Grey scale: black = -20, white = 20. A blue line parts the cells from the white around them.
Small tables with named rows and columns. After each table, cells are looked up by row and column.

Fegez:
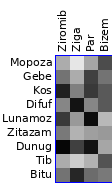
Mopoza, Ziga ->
16
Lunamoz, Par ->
-18
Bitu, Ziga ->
-14
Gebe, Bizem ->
-2
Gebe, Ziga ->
7
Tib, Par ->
8
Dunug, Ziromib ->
-19
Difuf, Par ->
1
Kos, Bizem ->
-6
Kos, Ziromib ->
-15
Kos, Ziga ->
0

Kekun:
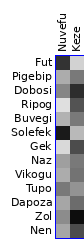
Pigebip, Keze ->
-1
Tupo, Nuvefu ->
-1
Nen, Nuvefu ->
6
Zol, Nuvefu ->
2
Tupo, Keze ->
3
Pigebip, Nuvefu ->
7
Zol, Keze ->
-18
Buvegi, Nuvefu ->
8
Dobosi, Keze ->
-13
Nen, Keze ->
-8
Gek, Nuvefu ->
14
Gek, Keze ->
-8
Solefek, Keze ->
9

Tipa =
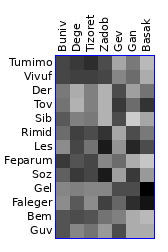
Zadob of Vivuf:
-9
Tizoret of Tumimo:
-13
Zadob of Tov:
8
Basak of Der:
-2
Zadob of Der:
8
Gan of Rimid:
-8
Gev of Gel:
-8
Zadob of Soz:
-16

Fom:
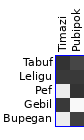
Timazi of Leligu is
-11
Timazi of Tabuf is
-12
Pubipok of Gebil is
19
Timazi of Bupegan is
17
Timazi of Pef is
17
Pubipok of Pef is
-12
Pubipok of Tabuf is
-9
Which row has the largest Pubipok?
Gebil

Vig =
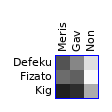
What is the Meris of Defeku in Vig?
-7
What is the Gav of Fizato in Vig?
-5
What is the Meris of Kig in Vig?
-15
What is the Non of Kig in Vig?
7
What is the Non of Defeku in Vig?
15
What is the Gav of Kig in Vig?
-13
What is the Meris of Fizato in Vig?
-3
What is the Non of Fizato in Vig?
19
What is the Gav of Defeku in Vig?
1
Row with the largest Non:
Fizato

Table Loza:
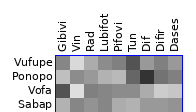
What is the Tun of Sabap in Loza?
8
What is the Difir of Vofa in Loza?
12
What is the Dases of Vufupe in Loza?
4
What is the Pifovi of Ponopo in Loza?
9
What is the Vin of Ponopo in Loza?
2
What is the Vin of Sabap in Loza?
1
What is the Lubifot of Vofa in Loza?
1
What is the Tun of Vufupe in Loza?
-7
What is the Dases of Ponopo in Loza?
0
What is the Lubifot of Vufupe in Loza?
2
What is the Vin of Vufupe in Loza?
14
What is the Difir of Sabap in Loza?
4
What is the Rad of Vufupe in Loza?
7
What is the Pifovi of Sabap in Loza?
7
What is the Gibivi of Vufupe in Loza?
1
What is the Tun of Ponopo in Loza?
-4
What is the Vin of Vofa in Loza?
15
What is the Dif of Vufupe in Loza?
4
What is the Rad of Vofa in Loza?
0
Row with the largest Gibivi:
Ponopo

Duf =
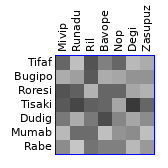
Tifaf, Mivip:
-4
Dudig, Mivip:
-1
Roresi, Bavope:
-4
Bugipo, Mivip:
7
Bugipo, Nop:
6
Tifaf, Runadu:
10
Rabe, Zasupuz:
4
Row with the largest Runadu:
Rabe

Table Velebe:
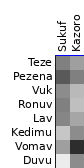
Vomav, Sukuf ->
5
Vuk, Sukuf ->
2
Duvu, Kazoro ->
2
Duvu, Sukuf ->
17
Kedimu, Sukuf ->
11
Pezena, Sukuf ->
-6
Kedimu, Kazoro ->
2
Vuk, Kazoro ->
9
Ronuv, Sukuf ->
0
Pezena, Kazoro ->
0

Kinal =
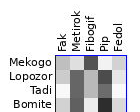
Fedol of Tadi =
19
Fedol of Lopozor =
16
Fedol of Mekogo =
13
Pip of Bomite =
-13
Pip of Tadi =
-3
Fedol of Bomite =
14
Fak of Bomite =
13
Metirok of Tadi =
-4
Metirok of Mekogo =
15
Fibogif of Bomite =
17
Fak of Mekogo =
10
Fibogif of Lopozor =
9
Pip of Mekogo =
18
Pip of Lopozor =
-8
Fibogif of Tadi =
9
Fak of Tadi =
19

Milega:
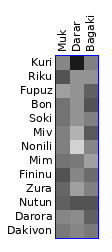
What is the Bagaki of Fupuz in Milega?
-5
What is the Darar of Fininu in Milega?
1
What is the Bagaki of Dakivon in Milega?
-1
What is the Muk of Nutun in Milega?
-5
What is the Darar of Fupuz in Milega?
3
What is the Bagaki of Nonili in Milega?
1
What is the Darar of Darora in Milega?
2
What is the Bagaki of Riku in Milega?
3
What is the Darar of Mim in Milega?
-1
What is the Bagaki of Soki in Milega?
0
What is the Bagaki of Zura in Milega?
0
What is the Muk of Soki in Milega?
-2
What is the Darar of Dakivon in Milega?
1
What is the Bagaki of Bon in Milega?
-7
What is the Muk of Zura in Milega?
-4
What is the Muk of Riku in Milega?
-7
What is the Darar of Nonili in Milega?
13
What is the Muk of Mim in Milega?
-2
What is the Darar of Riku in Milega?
3

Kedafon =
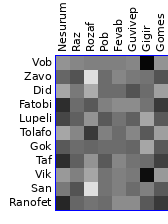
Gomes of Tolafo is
5
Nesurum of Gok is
-6
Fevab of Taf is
1
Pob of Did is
-3
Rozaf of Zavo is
15
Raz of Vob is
1
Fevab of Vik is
0
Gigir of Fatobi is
-2
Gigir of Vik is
-18

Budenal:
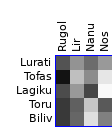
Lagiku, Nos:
19
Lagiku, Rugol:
-8
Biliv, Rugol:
-11
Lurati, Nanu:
-3
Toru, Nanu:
11
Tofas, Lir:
10
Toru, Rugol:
-11
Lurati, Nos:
4
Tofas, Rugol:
-17
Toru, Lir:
-5
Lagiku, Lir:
4
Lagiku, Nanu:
-9
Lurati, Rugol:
-7
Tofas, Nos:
16
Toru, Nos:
-6
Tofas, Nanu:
2
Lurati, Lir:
3
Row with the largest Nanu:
Biliv

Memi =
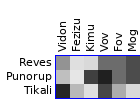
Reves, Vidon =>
3
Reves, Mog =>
-8
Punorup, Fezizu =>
16
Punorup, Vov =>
-15
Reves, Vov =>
-3
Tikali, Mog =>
14
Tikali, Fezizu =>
9
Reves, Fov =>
-3
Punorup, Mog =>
-8
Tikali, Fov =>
7
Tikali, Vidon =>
-14
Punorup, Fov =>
-3
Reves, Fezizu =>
15
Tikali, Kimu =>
15
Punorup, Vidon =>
10
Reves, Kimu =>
14
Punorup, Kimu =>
-10
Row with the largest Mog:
Tikali

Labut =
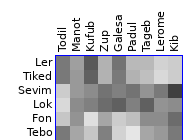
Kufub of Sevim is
2
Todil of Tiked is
-1
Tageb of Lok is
-5
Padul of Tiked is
8
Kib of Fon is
-3
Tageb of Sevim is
3
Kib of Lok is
2
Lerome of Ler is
13
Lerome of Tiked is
14
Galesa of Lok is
-5
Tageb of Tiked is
10
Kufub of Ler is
-6
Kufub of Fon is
15
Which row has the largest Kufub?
Fon

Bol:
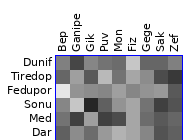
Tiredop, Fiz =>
6
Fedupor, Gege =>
3
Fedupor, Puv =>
1
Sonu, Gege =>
-2
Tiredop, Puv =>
9
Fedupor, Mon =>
5
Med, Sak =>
-6
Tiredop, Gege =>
2
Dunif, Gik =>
1

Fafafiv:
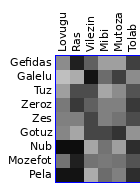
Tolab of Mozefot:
-7
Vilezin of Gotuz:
-9
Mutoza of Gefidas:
5
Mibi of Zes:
0
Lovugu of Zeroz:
-1
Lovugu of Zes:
0
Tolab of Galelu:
2
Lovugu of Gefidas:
2
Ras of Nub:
-18
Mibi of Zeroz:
0
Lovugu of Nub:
-18
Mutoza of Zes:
-2
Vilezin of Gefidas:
-5

